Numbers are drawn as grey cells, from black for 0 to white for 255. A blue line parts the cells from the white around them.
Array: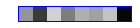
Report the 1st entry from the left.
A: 149
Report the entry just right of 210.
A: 126
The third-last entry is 161

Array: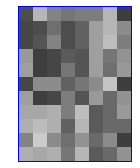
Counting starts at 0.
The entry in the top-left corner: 77
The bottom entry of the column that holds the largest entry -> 167
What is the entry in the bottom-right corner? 146
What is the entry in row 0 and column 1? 182
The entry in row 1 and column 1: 77
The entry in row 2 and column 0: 70
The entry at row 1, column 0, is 70
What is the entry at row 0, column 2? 131
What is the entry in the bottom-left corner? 175
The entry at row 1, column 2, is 111
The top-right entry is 62
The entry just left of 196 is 139

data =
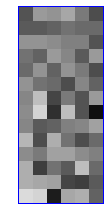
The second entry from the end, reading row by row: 174
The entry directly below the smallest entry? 161
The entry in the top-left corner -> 83
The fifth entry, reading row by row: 122
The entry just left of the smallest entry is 83
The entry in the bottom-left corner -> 219
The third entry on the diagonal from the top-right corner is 128
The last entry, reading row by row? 98
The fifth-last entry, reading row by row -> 212
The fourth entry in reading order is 167
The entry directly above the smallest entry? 154
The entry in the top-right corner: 77
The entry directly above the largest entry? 174
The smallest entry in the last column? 15
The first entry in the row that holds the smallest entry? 140

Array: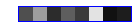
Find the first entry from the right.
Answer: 29
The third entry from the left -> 44
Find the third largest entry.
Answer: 94

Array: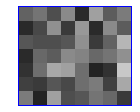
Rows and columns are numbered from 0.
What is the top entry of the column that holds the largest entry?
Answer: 123
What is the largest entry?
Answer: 200
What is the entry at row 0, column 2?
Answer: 78
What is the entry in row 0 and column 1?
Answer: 116
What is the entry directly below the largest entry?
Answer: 168
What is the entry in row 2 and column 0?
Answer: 86
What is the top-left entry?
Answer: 98
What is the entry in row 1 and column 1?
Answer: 72
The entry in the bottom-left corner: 123
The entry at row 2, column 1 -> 78
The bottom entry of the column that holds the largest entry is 58
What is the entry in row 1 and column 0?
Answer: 42
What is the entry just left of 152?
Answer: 58

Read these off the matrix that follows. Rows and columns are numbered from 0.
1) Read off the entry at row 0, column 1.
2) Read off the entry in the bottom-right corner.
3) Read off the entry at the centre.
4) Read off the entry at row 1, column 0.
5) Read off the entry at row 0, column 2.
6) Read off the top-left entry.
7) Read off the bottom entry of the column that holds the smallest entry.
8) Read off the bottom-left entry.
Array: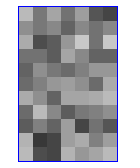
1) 120
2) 186
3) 158
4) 143
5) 165
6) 186
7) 77
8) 186

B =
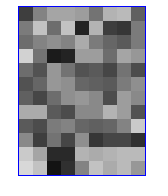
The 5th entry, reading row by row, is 157
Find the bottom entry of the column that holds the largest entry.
216
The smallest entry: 19
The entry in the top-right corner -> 96
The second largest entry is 210
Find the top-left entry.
62
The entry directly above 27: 143
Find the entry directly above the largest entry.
202
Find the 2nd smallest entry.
27
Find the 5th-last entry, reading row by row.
131
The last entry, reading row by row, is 151
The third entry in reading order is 165
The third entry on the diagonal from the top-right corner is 102
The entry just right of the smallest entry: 48
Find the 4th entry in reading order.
165
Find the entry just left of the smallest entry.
194
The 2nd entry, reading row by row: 131

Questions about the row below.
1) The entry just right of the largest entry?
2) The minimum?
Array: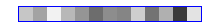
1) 184
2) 59

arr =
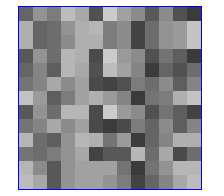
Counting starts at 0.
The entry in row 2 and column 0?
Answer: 175
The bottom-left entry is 188
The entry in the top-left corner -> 101
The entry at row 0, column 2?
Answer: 124
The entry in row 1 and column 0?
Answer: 175
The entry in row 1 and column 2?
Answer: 109
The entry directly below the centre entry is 203
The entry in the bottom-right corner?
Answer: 188
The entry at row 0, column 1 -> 147
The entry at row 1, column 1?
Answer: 101
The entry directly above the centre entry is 67
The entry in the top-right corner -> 59
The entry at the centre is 154

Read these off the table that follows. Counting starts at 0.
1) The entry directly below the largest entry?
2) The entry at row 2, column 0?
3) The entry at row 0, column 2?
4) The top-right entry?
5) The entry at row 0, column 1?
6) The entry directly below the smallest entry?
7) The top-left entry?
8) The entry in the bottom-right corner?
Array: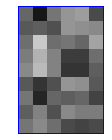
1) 178
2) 110
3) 117
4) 74
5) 23
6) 94
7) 102
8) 74
